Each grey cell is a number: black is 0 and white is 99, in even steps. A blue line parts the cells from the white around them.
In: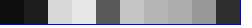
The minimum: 5
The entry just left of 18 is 59

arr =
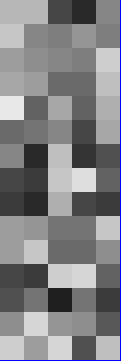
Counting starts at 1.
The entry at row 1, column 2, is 71
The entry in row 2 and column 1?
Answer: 77
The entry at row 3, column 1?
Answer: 61
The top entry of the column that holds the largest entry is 71
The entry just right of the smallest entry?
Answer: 45
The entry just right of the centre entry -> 86
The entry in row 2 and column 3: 49
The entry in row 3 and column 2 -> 55
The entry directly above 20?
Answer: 27
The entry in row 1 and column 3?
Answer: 27
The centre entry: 77
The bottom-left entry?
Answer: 80
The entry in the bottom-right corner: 74
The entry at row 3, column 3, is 52
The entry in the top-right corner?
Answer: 52
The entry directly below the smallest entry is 58
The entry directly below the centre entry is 68
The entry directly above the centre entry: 74
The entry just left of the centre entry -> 23
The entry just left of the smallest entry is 45

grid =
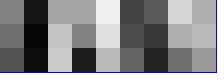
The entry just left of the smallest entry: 43
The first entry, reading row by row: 50
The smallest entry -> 2
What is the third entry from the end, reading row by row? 14
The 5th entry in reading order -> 93
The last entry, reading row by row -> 60
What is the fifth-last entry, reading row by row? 72
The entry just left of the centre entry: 50

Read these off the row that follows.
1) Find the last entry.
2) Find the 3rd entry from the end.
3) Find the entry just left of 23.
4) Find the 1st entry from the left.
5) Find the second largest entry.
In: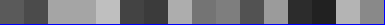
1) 53
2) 13
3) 26
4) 35
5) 70

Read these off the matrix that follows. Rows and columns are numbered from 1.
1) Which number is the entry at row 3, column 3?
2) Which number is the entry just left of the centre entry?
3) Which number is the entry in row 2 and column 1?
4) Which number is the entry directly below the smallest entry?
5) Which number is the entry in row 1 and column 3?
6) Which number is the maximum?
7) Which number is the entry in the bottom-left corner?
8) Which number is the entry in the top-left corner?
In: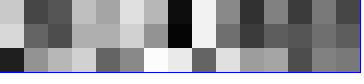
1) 71
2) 57
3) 84
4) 91
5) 33
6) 98
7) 12
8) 78

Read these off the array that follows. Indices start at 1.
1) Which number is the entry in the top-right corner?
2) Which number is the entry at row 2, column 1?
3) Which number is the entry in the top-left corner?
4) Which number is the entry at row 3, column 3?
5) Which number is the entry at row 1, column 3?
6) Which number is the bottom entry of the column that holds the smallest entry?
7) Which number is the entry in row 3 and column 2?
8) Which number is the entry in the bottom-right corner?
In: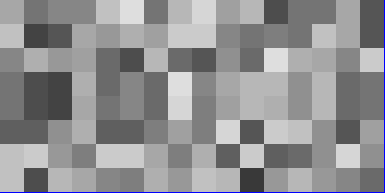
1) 33
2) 75
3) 65
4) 59
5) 52
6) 22
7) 68
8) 41
